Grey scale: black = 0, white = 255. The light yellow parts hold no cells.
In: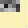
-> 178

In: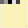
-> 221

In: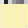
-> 111

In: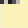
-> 84

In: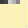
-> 177

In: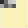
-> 140

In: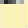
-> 199

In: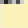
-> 75

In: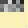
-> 175

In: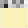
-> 199
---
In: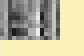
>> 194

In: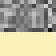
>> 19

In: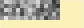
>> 139

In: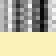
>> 216

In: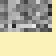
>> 94
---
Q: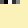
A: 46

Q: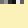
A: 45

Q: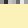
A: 108

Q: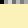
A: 113

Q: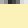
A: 69

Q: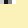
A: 133

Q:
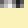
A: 55

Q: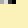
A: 58
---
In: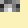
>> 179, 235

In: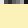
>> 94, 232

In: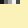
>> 165, 242

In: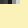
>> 23, 211

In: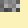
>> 143, 197

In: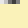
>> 112, 232

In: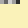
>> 210, 210

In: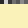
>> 111, 210
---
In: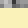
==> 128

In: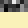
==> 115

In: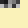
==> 190

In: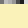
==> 219

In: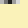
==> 217

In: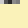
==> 124

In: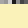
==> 96
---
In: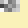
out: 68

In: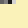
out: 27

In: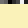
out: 0

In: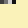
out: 18

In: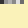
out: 51

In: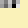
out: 1

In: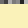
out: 37
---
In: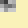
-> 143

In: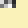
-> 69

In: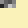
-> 156

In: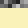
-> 129

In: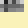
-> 118

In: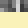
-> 102

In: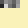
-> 162

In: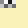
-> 110
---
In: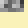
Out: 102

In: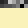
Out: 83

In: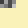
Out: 75

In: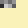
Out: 175

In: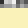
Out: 155

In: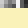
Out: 109

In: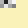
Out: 165
